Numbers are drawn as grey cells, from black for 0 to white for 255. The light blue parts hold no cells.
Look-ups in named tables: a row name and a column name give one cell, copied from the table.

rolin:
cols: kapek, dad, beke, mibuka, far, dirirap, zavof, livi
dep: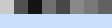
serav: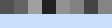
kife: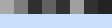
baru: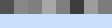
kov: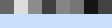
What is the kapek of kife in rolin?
169
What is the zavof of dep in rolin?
120
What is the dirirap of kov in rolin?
117
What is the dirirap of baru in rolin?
60
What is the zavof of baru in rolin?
157
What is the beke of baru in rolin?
127
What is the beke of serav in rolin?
159
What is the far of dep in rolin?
71
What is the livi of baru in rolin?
124
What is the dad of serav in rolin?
99
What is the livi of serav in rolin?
132

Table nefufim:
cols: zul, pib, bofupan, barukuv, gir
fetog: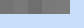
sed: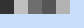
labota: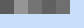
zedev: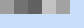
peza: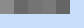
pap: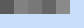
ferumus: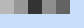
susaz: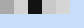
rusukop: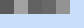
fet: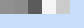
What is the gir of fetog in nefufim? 123
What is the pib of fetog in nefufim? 121
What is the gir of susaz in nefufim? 214
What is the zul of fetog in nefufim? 116
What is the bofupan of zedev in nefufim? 97
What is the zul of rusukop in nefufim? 90
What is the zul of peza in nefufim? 139
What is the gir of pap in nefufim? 138
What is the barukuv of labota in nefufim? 97
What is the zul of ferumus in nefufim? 184
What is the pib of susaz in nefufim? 210
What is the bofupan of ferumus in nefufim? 51
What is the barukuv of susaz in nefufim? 201
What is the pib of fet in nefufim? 140
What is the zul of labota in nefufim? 91
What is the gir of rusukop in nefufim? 147
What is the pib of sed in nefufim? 191
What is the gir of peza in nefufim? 101
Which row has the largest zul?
ferumus

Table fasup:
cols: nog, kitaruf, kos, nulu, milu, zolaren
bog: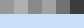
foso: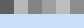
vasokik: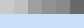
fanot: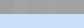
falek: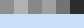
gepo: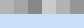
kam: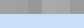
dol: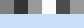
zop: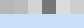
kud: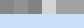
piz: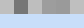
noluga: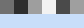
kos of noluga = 158
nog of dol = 128
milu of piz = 154
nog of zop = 183
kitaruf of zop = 187
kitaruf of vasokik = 192

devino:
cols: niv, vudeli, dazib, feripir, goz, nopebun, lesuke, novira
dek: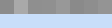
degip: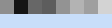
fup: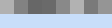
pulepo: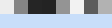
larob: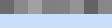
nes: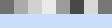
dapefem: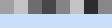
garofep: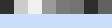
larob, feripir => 128
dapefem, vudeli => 195
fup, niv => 177
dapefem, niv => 160
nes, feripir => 234
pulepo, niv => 237
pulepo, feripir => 35
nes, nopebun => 72
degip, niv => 142
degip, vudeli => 20
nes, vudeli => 171
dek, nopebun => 138
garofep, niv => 47
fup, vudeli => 130
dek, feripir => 144
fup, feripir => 106
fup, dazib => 103
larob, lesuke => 99
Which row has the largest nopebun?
pulepo

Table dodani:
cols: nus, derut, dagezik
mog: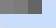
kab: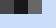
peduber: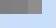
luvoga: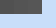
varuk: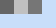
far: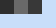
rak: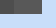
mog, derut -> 124
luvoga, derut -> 84
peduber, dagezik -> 142
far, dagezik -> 56
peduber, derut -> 129
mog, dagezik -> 100
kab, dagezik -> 103
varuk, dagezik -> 118
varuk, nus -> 101
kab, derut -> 24
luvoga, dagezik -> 86
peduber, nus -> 127
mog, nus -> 128
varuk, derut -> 192
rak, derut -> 88
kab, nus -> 70
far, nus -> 46
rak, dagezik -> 88
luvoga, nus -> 81
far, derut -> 105
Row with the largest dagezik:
peduber

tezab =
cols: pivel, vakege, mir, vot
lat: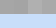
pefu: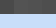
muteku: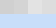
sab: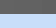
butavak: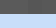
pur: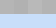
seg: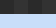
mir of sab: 98
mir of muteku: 227
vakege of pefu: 83
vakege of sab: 98
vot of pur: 179
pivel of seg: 43
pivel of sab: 99
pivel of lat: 166
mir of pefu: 81
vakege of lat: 164
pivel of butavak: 90

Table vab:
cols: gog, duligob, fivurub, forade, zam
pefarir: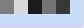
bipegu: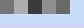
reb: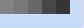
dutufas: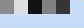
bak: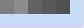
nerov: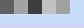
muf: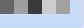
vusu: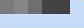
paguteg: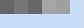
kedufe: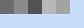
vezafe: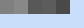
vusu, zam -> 65
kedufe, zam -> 164
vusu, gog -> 122
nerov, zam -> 161
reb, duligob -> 120
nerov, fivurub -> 61
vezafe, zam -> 73
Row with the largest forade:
muf

